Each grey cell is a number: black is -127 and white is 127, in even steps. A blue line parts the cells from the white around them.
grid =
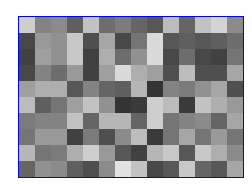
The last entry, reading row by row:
38
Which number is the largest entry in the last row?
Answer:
98
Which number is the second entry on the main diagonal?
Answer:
25
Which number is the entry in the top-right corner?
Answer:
11
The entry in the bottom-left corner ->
-26
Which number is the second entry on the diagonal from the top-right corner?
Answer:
-32
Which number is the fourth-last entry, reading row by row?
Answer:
72
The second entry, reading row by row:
3
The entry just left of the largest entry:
11
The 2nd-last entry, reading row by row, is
-40
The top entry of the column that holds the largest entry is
-4
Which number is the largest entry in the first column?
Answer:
78
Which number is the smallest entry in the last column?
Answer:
-48
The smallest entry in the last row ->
-55
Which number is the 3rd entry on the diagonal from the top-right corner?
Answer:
-55
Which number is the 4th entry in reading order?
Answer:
-32
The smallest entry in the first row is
-40

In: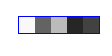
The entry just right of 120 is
-28
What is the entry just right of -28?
59

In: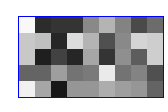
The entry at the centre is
38
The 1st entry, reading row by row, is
120
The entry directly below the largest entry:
72
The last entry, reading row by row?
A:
-27
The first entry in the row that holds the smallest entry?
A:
113
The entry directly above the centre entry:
52
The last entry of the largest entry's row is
-19
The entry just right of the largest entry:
-83
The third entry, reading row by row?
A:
-75
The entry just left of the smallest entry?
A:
38
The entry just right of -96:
-61
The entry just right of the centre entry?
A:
-75
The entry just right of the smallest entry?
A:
22

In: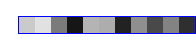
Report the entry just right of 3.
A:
-80
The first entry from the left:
74
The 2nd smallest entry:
-93

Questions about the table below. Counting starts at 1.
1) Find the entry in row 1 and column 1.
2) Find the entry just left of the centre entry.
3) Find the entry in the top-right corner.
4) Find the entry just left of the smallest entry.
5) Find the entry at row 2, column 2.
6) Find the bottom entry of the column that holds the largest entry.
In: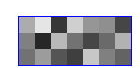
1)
44
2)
57
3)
-57
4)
0
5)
-88
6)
28

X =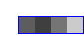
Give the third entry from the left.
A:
-10
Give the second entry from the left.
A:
-64
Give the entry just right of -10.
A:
75

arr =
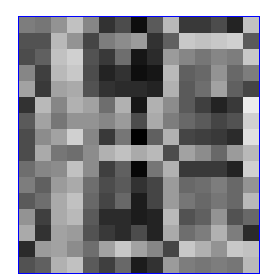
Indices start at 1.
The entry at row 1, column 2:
-9
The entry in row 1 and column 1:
-2
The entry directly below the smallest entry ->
42
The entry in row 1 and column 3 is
19
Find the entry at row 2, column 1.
-45
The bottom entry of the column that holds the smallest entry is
-99
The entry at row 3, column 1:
-51
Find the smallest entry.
-126
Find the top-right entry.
65
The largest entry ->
108
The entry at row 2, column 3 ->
57
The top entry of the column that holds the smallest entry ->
-113
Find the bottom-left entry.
-45
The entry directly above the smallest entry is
-51
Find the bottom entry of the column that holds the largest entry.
57
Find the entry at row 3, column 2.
-31
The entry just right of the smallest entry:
-31
